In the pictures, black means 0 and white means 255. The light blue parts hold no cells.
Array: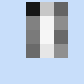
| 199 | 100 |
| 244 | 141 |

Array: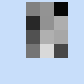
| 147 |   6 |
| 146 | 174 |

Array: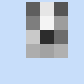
| 230 |  85 |
| 244 | 157 |

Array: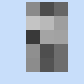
|  76 | 102 |
| 185 | 158 |

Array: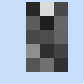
| 218 |  73 |
|  30 | 102 |

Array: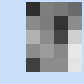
| 126 | 120 |
| 125 |  51 |

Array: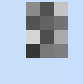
|  82 | 197 |
|  99 | 115 |
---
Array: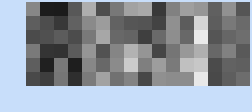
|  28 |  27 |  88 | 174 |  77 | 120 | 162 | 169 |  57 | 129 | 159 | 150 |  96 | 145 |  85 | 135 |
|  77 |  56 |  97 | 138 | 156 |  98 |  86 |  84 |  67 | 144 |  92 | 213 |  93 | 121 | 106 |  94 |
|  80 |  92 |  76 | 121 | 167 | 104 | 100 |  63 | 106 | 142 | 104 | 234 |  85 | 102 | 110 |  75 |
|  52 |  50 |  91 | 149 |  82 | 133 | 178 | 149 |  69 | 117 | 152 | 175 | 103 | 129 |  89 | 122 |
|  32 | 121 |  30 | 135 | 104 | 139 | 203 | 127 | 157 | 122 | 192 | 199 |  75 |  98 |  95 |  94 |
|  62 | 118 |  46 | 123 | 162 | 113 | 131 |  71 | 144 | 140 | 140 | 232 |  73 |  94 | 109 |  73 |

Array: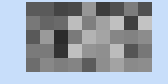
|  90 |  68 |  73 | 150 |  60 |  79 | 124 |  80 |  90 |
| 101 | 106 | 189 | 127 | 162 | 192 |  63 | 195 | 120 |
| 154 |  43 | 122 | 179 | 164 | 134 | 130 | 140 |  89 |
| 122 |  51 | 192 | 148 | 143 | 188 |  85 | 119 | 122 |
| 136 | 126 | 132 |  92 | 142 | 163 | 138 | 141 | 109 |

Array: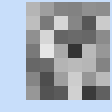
| 158 | 132 | 130 | 144 | 141 | 181 |
| 121 | 214 | 134 |  87 | 203 | 190 |
| 214 | 101 | 106 | 103 | 139 | 144 |
| 230 | 169 |  51 | 185 | 151 | 121 |
| 107 | 180 | 186 | 182 | 131 | 103 |
|  77 | 159 | 205 | 150 | 186 | 133 |
|  83 |  90 | 209 |  59 |  96 | 151 |

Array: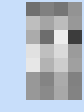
| 128 | 117 | 147 | 111 |
| 165 | 188 | 152 | 190 |
| 109 | 237 |  60 | 171 |
| 191 | 218 | 155 | 225 |
| 179 | 205 | 160 | 231 |
| 132 | 171 | 129 | 152 |
| 138 | 168 | 131 | 152 |

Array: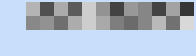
|  80 | 171 |  91 | 205 | 147 |  67 | 152 | 134 |  67 | 163 |  54 | 180 |
| 146 | 111 | 172 | 205 | 169 | 126 | 107 | 134 | 185 | 113 | 216 | 136 |

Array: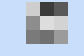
|  59 |  89 | 206 |
| 221 | 211 | 141 |
| 112 | 155 | 122 |

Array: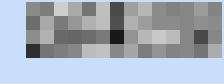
| 125 | 206 | 170 | 116 | 191 |  74 | 159 | 182 | 140 | 129 | 134 | 156 | 132 | 138 |
| 169 | 122 | 150 | 177 | 189 |  80 | 176 | 157 | 139 | 140 | 134 | 143 | 140 | 109 |
| 178 | 105 | 102 | 108 | 121 |  24 | 147 | 184 | 200 | 187 | 134 |  73 | 135 | 141 |
| 117 | 126 | 135 | 188 | 193 | 135 | 166 | 124 | 147 | 131 | 134 | 117 | 172 |  47 |
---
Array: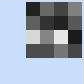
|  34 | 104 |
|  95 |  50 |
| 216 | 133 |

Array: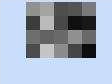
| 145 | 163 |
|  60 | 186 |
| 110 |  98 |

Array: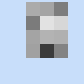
| 171 | 164 |
| 123 | 226 |
| 164 | 179 |

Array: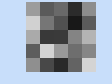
| 156 |  90 |
| 209 | 118 |
| 170 |  57 |

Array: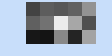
|  67 |  93 |
|  96 | 114 |
|  23 |  20 |

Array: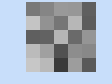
| 120 | 133 |
| 196 | 146 |
|  95 |  98 |

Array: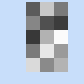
|  91 | 200 |
| 134 |  80 |
|  56 | 178 |

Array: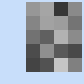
| 151 | 165 |
| 133 | 162 |
| 114 |  96 |

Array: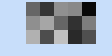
| 102 |  53 |
| 143 | 166 |
| 177 |  77 |
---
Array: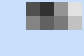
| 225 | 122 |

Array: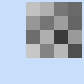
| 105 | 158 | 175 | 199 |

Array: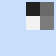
| 105 | 242 |

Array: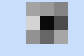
| 132 |  10 | 146 |

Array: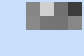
|  60 | 116 |

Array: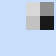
| 142 | 194 |
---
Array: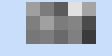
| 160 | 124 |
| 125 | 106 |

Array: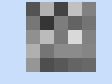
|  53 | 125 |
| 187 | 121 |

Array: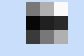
|  32 |  42 |
| 120 | 176 |

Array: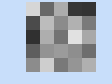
| 188 | 139 |
| 174 | 115 |

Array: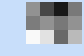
| 146 | 120 |
| 226 | 105 |

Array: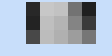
| 191 | 180 |
| 188 | 176 |

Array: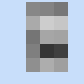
| 205 | 198 |
| 166 | 163 |

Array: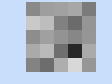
| 189 | 129 |
| 160 | 147 |
